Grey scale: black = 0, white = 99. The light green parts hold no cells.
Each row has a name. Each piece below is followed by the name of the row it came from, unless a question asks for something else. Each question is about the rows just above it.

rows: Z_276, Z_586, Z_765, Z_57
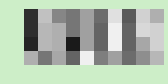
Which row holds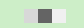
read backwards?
Z_586
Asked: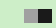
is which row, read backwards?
Z_765
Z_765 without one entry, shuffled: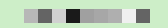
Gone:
[14]
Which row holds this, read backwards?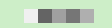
Z_586

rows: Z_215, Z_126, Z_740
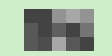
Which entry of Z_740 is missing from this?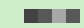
[30]
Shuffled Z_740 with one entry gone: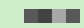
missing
[30]
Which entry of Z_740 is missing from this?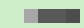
[26]
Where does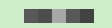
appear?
Z_740
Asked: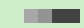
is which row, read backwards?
Z_215
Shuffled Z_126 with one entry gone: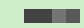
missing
[37]

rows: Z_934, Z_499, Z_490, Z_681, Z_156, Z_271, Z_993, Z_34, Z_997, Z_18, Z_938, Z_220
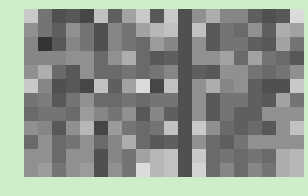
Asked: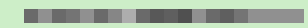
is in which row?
Z_18
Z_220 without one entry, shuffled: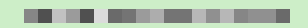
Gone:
[82]
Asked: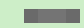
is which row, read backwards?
Z_34
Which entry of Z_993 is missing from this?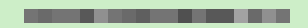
[48]
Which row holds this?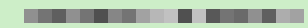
Z_499

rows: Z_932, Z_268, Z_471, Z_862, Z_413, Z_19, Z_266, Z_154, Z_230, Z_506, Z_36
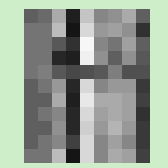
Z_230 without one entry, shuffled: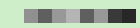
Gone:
[80]
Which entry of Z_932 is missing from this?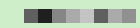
[41]
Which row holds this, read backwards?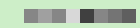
Z_506
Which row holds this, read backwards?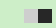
Z_230

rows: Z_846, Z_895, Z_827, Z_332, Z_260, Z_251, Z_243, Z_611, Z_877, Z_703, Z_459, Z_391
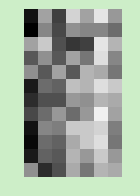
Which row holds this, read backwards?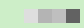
Z_251
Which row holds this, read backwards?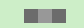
Z_611
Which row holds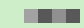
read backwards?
Z_332
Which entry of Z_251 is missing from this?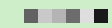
[74]
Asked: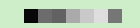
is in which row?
Z_703

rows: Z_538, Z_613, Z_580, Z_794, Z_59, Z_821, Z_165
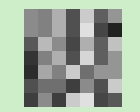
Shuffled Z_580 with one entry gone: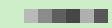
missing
[75]
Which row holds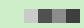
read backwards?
Z_821
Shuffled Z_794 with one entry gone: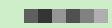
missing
[83]

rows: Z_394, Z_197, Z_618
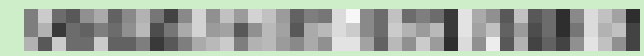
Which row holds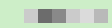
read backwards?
Z_197
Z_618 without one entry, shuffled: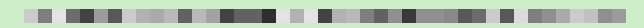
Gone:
[92]
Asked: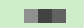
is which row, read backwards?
Z_618
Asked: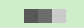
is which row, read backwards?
Z_394
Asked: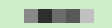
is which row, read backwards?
Z_394

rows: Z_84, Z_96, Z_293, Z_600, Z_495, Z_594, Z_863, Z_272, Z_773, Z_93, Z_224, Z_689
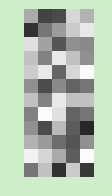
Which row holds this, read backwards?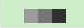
Z_96
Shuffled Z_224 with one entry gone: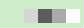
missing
[94]
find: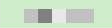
Z_863
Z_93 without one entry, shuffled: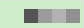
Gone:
[42]
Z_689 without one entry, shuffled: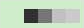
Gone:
[22]

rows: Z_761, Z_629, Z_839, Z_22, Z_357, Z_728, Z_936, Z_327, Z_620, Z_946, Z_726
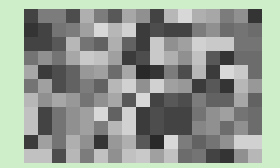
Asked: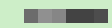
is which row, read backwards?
Z_620
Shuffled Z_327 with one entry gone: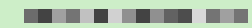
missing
[23]
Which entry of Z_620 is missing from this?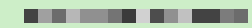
[52]
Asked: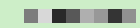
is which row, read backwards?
Z_946

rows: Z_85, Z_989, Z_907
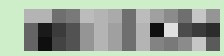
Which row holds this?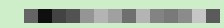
Z_907
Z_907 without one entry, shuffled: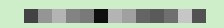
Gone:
[54]
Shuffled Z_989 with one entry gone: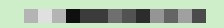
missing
[10]
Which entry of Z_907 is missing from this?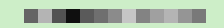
[26]
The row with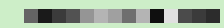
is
Z_989
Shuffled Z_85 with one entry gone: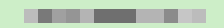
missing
[66]

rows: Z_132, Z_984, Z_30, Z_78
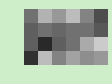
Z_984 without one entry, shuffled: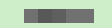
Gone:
[40]
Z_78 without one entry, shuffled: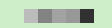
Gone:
[55]

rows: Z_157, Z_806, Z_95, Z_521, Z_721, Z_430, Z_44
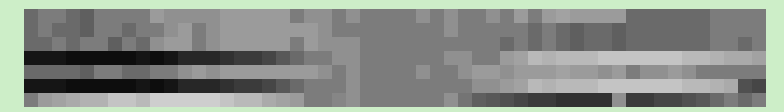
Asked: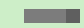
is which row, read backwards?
Z_157
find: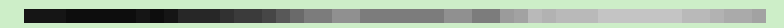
Z_521
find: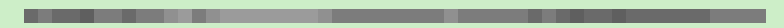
Z_806
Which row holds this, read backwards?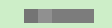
Z_44
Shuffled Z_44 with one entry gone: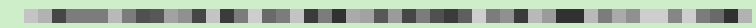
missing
[45]
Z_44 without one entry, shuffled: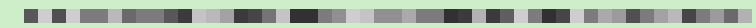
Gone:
[52]
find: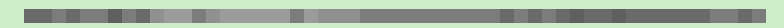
Z_95

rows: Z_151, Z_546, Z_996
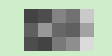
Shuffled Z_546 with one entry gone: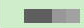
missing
[40]
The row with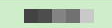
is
Z_151
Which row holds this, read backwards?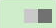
Z_151

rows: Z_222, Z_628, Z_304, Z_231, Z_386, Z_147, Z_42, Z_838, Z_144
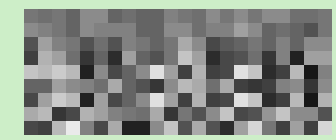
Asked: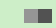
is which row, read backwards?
Z_838
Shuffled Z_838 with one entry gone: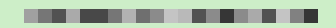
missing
[58]
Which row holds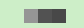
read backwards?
Z_838
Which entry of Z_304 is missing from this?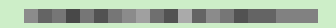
[35]
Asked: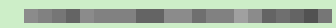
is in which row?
Z_628

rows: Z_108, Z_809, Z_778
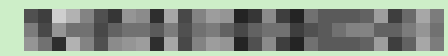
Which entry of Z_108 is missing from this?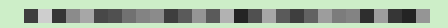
[41]
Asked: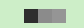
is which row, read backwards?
Z_108

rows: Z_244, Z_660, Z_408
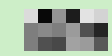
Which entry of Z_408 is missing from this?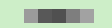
[28]
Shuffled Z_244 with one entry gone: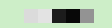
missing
[82]
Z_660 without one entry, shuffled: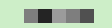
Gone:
[53]
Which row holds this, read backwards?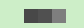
Z_408
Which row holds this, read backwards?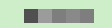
Z_660
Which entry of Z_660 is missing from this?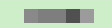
[14]

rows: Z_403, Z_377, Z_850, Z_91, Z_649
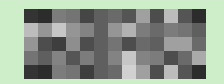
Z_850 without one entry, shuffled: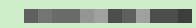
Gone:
[55]
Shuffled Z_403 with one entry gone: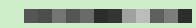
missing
[27]

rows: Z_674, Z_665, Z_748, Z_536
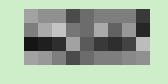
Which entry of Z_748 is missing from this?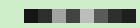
[22]
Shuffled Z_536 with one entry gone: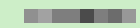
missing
[53]

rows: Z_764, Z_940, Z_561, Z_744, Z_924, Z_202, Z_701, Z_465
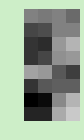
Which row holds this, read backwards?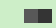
Z_202
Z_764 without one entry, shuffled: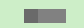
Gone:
[47]
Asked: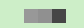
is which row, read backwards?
Z_744

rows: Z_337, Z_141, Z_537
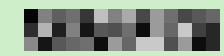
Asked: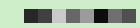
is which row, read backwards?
Z_141
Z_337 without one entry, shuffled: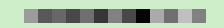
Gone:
[37]
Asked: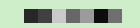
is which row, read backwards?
Z_141
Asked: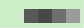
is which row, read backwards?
Z_337
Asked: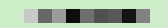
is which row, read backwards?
Z_141
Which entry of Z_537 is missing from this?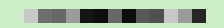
[53]

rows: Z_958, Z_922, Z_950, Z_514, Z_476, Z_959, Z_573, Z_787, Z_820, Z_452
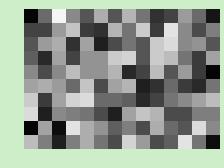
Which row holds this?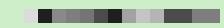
Z_787
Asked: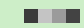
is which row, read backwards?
Z_922

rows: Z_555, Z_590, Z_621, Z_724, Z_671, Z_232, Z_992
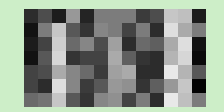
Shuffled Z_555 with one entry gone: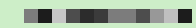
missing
[14]
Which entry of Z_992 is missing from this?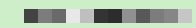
[45]
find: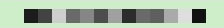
Z_621
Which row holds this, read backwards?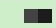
Z_621

